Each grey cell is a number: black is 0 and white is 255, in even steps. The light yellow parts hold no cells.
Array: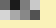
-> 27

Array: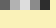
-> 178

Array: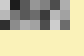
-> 28

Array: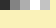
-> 131

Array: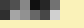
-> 80

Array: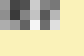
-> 69
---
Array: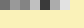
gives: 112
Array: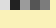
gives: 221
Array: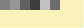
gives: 129
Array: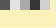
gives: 86
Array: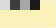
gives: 219
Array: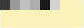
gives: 58
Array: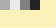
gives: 173
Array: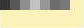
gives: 54
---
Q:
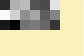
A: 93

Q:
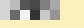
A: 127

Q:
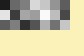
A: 189

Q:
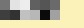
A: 85

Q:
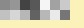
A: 162

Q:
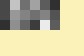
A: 131

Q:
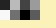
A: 67

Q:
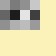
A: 228

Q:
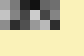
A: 69
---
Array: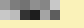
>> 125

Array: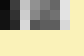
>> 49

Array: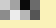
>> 163

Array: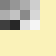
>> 194

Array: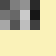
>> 104

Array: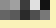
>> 160

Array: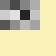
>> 225

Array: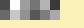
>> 252
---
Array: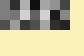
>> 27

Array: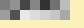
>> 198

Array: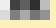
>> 117

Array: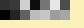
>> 157

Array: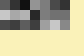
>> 113

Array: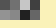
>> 33
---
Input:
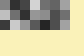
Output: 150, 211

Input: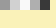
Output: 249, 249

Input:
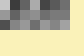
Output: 143, 199

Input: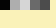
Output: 214, 214

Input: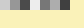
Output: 237, 237

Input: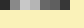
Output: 181, 200
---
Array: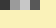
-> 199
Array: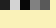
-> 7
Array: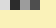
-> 156
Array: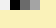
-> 107
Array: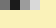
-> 156
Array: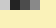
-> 76
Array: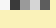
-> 154
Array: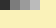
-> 155
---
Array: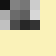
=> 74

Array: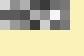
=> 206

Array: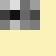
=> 187

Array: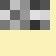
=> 121

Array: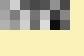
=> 219

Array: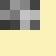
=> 66

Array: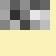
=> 70
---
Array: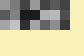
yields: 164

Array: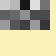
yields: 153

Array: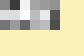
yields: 116

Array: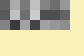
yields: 131

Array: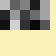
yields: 17

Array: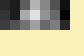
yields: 61

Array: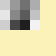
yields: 206

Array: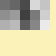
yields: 176

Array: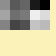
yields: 131
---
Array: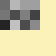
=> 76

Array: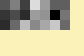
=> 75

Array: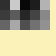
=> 91

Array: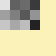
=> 127

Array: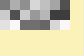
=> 80

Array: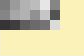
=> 167

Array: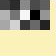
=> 116

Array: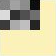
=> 48

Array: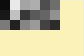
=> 193

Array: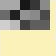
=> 32
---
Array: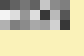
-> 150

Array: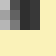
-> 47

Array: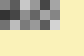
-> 143

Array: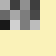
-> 125

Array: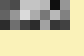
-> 218

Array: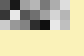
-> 85

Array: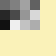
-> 150

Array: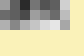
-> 74

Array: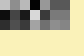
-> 25
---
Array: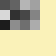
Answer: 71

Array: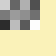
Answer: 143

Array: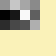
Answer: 249

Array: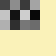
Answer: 206

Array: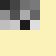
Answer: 171

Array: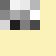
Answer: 148
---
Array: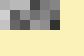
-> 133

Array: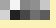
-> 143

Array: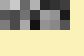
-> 147

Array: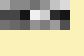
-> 42

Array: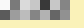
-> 199

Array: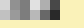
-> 175
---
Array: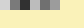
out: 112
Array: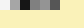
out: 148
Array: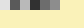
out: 109
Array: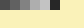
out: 195
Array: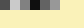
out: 99
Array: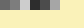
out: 76
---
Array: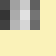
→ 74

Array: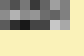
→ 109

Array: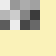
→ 236

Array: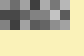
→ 151

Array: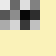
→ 234

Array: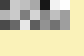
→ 62
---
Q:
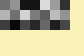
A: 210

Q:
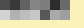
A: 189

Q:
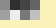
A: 120

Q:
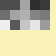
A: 176

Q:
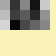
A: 91

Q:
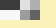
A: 156

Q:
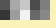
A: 241
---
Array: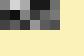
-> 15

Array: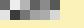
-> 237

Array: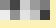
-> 69

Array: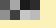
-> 167

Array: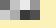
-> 195

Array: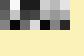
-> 197

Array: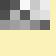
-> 178

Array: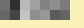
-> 48

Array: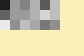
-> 155

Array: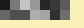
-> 121
